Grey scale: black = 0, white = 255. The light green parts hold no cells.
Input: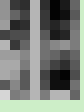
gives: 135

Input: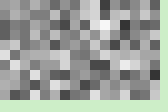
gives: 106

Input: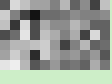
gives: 183

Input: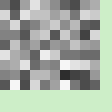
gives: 76

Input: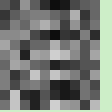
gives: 93

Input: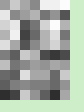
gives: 202
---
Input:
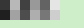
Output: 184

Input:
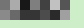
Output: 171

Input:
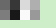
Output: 55

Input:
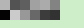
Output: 83

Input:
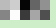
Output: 206

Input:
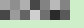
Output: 143
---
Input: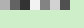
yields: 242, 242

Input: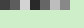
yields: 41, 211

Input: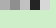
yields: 193, 215

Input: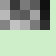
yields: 90, 194

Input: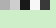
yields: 25, 247

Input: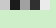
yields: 161, 235

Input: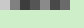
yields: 85, 201
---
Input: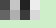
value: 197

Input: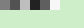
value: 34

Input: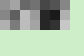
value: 71

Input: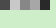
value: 135

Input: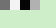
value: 243

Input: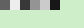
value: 148

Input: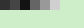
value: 101
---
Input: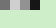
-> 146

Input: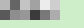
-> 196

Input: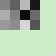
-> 185

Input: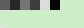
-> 117

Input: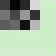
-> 38

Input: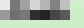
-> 161

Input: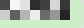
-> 226

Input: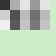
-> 228
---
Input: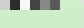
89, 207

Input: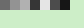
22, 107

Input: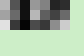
45, 225

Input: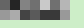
182, 153

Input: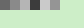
149, 104

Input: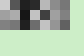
119, 129
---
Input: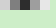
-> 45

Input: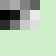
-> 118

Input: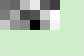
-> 1

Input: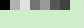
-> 154

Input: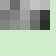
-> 151

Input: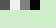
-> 240
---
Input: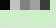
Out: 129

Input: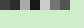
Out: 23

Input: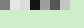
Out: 19

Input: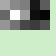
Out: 158

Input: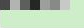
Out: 38

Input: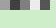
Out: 127
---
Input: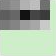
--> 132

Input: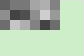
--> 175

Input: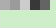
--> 155

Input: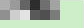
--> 227

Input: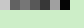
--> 88

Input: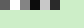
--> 132

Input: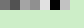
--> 144
